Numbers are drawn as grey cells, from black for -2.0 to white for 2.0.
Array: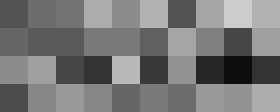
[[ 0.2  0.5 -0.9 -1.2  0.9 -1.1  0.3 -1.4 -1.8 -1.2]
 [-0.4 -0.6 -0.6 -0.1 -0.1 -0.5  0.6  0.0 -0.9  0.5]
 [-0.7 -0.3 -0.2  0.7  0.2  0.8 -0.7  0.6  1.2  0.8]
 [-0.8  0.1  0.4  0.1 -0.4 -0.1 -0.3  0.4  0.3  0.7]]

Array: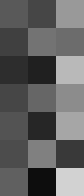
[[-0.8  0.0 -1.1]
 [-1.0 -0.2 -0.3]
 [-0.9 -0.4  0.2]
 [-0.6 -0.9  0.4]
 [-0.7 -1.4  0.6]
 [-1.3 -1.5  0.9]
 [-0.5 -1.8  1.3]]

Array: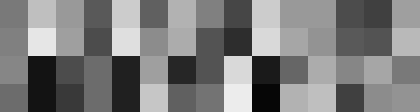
[[-0.3 -1.7 -1.1 -0.3 -1.5  1.1 -0.5 -0.2  1.7 -1.9  0.8  1.0 -1.0  0.2
   0.3]
 [ 0.1 -1.7 -0.8 -0.3 -1.5  0.5 -1.4 -0.7  1.4 -1.6 -0.4  0.7  0.1  0.6
  -0.1]
 [-0.1  1.0  0.4 -0.6  1.2 -0.5  0.8  0.0 -0.9  1.2  0.4  0.4 -0.8 -1.0
   0.5]
 [ 0.0  1.6  0.5 -0.8  1.5  0.2  0.7 -0.7 -1.3  1.4  0.6  0.3 -0.6 -0.7
   0.9]]

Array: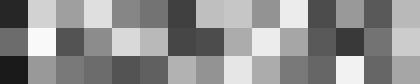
[[-0.3  1.9 -0.7  0.2  1.4  0.9 -0.9 -0.8  0.7  1.7  0.6 -0.6 -1.1 -0.2
   1.2]
 [-1.6  0.4 -0.1 -0.3 -0.7 -0.5  0.8  0.3  1.6  0.7 -0.1 -0.4  1.8 -0.4
   0.6]
 [-1.4  1.3  0.5  1.5  0.1 -0.2 -1.0  1.0  1.1  0.3  1.7 -0.8  0.4 -0.6
   0.9]]

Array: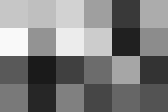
[[-0.6 -1.6 -1.0 -0.3  0.6 -1.2]
 [-0.1 -1.4  0.0 -0.9 -0.4 -0.7]
 [ 1.1  1.0  1.3  0.5 -1.1  0.7]
 [ 1.9  0.3  1.7  1.2 -1.5  0.2]]

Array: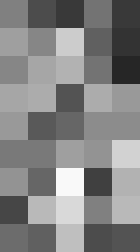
[[ 0.0 -0.8 -1.1 -0.2 -1.1]
 [ 0.6  0.7 -0.7  0.7  0.4]
 [ 0.4 -0.6 -0.4  0.2  0.2]
 [-0.1 -0.1  0.5  0.3  1.3]
 [ 0.1  0.6  0.8 -0.2 -1.4]
 [-0.3 -0.5  1.0 -0.8 -0.7]
 [ 0.5  0.1  1.2 -0.5 -1.2]
 [-0.9  0.9  1.4  0.0  0.9]
 [ 0.3 -0.4  1.9 -1.0  0.8]]
